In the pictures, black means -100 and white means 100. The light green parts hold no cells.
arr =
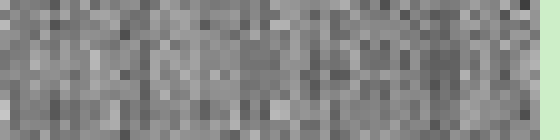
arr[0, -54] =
39
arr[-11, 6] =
-2
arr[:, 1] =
[-8, 11, -1, 12, -7, -3, 7, 12, -12, -17, -12, -17, -14, 6]
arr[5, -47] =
6
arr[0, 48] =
8
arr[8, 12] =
15
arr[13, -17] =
5
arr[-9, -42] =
14
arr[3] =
[14, 12, -2, -15, 27, -5, -2, -7, 13, 12, 9, 3, -38, -1, 7, 12, -2, 25, 20, 20, 15, 11, -3, -16, 5, 29, -3, 6, -10, 22, 0, -5, 25, -17, -15, 7, 23, 5, 14, 13, -5, -1, -23, -15, -25, 3, 8, -21, -6, 12, -14, 20, 20, -8]
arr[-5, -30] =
-6
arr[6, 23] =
9
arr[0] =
[39, -8, 1, -3, -7, -30, 13, -5, 29, -17, 11, -3, 9, 12, -25, -9, 27, 17, -4, 11, -1, -6, -3, 3, -6, 6, -16, 29, 19, 17, 10, 6, 13, 23, 36, 5, -19, 6, -37, 1, 23, -9, 14, 5, -5, -3, 8, 24, 8, 3, 35, -1, -51, 21]
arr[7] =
[7, 12, 3, 2, 11, 13, 5, -16, 7, 22, 13, 30, -27, -6, -9, 30, -1, 7, 36, 18, 1, 35, -4, 25, -1, -6, -1, -1, 3, 16, -22, -15, 17, -30, -29, 6, 18, 2, 22, 15, 2, 0, -11, -22, -15, -23, 38, -5, 14, 1, -32, 17, 26, 6]
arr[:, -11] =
[5, -30, -3, -15, -12, -27, -25, -22, -35, -22, -15, -11, -32, -11]
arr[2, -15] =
5
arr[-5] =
[16, -17, 3, 11, 0, -17, 17, 1, 16, 19, 5, 1, 10, 11, -26, 8, 36, -1, 2, 26, 4, 13, 14, 13, -6, 2, -8, 7, -10, 25, -3, -24, 11, 5, 19, 13, -16, 3, -24, 16, 9, 7, 8, -22, -8, -18, 3, 21, 23, -2, 14, -1, -11, 29]
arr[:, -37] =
[17, 28, 15, 25, -9, 24, 27, 7, 6, -1, 11, -5, -6, 25]
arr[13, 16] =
0
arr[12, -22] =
13
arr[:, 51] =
[-1, 30, -4, 20, 8, 2, 8, 17, -4, -1, 1, -7, 7, 13]
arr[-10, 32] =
16
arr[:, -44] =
[11, 29, 14, 9, -3, 12, 14, 13, 19, 5, 13, 12, 29, 7]
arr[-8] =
[-8, 7, 1, 37, 19, 11, 19, 12, 5, 43, 14, 8, 14, 0, -23, 29, 6, 27, 17, 27, 5, 4, 12, 9, -9, -10, -10, -16, 15, 13, 12, -28, -6, -11, -7, 29, -9, -14, -13, 3, -28, 14, -19, -25, -25, -23, 3, -15, 26, -1, -12, 8, 29, 40]
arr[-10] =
[13, -7, -3, 16, -1, -10, 22, 0, 27, 4, -3, -10, 9, 18, -20, -4, 35, -9, 4, 20, 1, 16, 8, 16, -8, -10, -4, 10, -3, 24, 3, -13, 16, 2, 26, 16, -25, 8, -27, 9, 23, -2, 6, -12, -3, -13, 3, 25, 21, -4, 35, 8, -12, 24]
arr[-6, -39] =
19
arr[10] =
[48, -12, 4, -3, 2, -30, -4, -16, 0, -5, 13, 32, -18, -3, -15, 6, 6, 11, 20, -2, -25, 1, 9, 25, -27, 9, -23, 38, 35, 11, 16, 0, 26, -16, 9, -2, 1, 3, -5, 9, 3, -14, 13, -15, -13, -1, 28, 20, 10, 11, 1, 1, -21, 16]
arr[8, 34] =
-3
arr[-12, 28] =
39

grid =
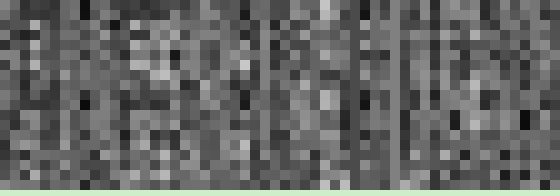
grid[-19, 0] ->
4
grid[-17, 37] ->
-17
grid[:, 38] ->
[-52, -43, 0, -16, -4, -62, -22, -20, 0, -43, -42, -19, -9, -44, -24, -32, -30, -33, -44]
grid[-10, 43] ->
-74
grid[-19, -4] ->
-2
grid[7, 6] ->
17
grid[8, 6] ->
-19
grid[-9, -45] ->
-16
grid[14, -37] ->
-9
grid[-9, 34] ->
-55
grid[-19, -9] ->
0
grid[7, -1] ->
-33
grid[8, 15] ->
-4
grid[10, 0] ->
-12
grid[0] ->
[4, -19, -62, -48, -53, -60, -19, -13, -89, -22, -16, -50, -54, -48, -64, -54, -43, -39, -53, -32, 8, -32, -38, -32, -62, -22, -17, -43, -44, 3, -22, -22, 54, -2, -24, -41, -73, -20, -52, 0, -21, -41, 4, -68, -1, 14, -17, 0, -65, -41, 3, -39, -2, -8, -42, -16]
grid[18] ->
[6, -7, -10, -8, -42, -18, -22, -8, -72, -25, -34, -48, 8, -8, -20, -35, -12, -43, -14, -13, -12, -31, -23, -24, -37, -26, -49, -12, -54, -29, -47, -25, 48, -31, 47, -41, -25, -25, -44, 0, 34, 11, -16, -58, -35, -25, -18, -13, -40, -26, -45, -32, -1, 11, -72, -5]
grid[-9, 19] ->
-22
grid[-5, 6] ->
19
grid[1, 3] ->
-55
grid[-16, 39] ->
0
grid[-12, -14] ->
13
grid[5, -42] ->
-4
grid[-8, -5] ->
-5
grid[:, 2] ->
[-62, -58, -36, -73, -38, -57, -31, -60, -69, -58, -53, 5, -28, -12, 17, -65, 4, -54, -10]
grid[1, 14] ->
-50
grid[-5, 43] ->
-47
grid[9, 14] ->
-48
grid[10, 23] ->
-30
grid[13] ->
[-40, -9, -12, -20, -52, -49, 5, -25, -59, -17, 3, -13, -76, -20, 9, -63, -43, -61, -6, -15, -30, -36, 2, 2, 5, -30, -2, -58, -59, 7, -16, -17, 16, 17, -46, -41, -69, -35, -44, 0, -58, -28, -8, -57, -17, 10, -29, -5, -40, -41, -16, -25, -15, -15, -19, -26]
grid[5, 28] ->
-49
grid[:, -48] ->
[-89, -88, -24, -45, -24, -59, -8, -5, -17, -65, -91, -22, -22, -59, -20, -27, -44, -18, -72]
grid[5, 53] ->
-39
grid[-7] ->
[-34, -62, -28, 5, -35, -53, -1, -36, -22, -3, -6, -37, -42, 5, -18, 7, -13, 18, -50, -40, -24, -16, -11, -56, -34, -38, -2, -38, -13, -22, 16, -3, -24, -23, -72, -41, -20, -4, -9, 0, -67, -28, -4, -21, -6, -78, 2, 42, 2, -15, 13, -9, -91, -35, 6, -42]
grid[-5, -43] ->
7
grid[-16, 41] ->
5

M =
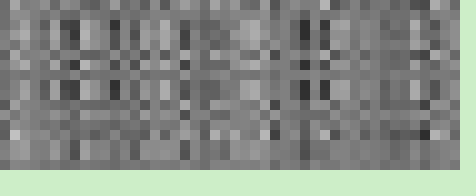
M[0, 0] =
-16
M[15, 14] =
13
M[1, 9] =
-8
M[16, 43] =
-3
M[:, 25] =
[-19, 4, 33, 35, 26, -17, 35, -10, 31, 33, -7, 14, -2, -7, 16, 19, -1]
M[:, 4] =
[12, -9, -28, -10, -17, 6, -14, -10, -30, -26, -8, -2, -11, 8, -2, -2, -10]
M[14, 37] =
-4
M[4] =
[1, -9, 17, -5, -17, 21, -23, -37, 29, 13, 1, -37, 6, -23, 22, -3, 30, 0, -43, -6, -10, -27, -16, -4, 15, 26, -7, 11, -3, -18, -40, -9, -46, 23, 13, -10, 10, -1, -9, -5, -8, 25, 8, -34, -8, 13]
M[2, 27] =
-7
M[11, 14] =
20
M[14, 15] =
9
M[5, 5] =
-18
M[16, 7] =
-13
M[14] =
[-2, 17, 22, -1, -2, 15, -7, -34, 21, 0, 1, -13, -2, -26, 9, 9, 10, 10, -31, 4, -13, -4, -18, 13, 8, 16, 11, -5, -2, -9, -36, -10, -10, 0, 2, -4, -1, -4, -8, -20, -15, 2, -14, -3, 2, 3]
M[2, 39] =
-10
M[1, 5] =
0
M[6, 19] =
-1
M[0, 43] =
35
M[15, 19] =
5
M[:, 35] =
[0, -2, -3, -6, -10, 2, -7, -3, -4, -6, 3, -9, -1, 4, -4, -6, -1]
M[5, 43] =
32
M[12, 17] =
-8
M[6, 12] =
4
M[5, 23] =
15
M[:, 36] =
[-23, -9, 5, 4, 10, -24, 8, -9, 5, 8, -22, 9, -14, -27, -1, 1, -9]
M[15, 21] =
-8
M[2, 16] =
35
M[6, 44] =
1
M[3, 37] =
-2
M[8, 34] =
27
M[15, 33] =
3
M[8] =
[-14, 1, 23, -4, -30, 24, -45, -51, 30, 12, -10, -62, 1, -25, 13, -2, 34, -7, -31, -13, -26, -25, -4, -5, 25, 31, 6, -9, 1, -22, -64, 6, -59, 22, 27, -4, 5, 1, -27, -8, -16, 32, -12, -36, -3, 11]
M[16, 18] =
3
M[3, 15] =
11

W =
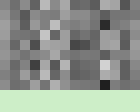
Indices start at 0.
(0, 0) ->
5
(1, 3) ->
8
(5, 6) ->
-1
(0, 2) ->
9
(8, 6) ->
13
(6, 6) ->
41
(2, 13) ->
16
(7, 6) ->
10
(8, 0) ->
10
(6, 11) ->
20
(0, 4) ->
45
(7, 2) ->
22
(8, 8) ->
-7
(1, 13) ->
-5
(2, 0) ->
25
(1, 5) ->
-3
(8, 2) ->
-9
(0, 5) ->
8
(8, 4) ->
-9
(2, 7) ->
-1
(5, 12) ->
0
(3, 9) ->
-21
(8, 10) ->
-76
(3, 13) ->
10
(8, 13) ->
-8
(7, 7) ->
-25
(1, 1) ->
-7
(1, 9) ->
-6
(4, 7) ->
-44
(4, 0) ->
14
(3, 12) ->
-23
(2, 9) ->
-9
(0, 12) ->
-33
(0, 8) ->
-16
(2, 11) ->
-5
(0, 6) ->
32
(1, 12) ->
-8
